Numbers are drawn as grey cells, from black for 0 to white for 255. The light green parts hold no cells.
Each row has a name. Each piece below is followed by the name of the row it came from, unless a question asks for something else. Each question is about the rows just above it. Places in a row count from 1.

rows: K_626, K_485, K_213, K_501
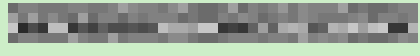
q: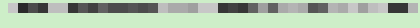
K_213
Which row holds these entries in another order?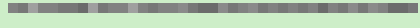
K_501
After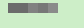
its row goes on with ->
[129 107 119 129 119 138 129 119 119 119 129 138 107 129 129 119 129]
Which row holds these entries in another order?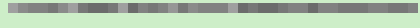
K_626
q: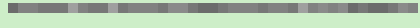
K_501

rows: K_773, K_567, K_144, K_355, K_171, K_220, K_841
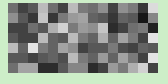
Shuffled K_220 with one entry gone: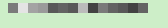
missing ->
[78]
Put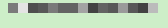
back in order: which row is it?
K_220

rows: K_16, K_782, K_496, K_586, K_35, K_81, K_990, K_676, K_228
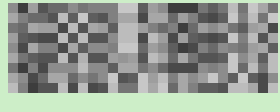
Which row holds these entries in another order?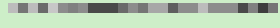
K_990
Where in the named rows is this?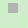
K_81, 8
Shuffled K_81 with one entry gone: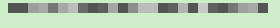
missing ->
[149]
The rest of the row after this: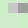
[188 128 167 140 158 199 140  94 199  94  73 140]

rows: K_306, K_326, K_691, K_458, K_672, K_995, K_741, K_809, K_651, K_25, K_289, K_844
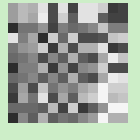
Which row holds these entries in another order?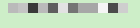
K_25
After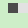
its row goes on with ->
[ 66 226 226 206  57  66]
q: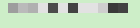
K_306
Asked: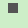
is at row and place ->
K_458, 10

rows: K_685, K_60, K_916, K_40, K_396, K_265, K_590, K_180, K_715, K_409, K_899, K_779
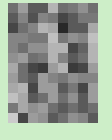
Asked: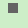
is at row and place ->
K_396, 8
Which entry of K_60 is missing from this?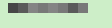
[81]
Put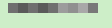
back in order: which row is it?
K_899

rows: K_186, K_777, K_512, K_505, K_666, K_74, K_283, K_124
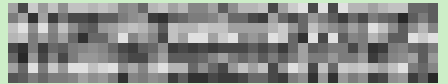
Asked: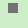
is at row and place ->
K_777, 6
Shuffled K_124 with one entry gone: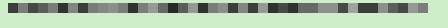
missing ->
[84]
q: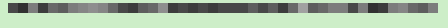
K_666
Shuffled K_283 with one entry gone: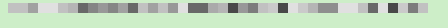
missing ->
[214]
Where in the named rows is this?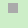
K_283, 13
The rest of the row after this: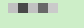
[193 202 181 161 193 224 124 104 133]

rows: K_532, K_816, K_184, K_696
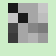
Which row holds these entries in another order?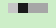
K_532
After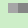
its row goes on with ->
[122]
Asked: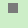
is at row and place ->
K_184, 4
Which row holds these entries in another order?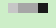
K_532
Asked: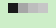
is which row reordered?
K_816
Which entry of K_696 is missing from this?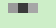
[178]
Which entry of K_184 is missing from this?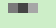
[133]

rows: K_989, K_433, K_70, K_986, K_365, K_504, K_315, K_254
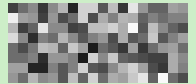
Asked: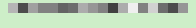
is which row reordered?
K_433
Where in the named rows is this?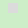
K_986, 1
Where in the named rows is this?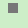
K_365, 3

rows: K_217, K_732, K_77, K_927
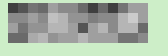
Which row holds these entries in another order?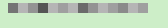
K_77
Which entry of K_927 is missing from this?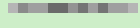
[170]
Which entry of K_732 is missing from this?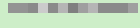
[192]
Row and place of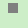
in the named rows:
K_732, 9

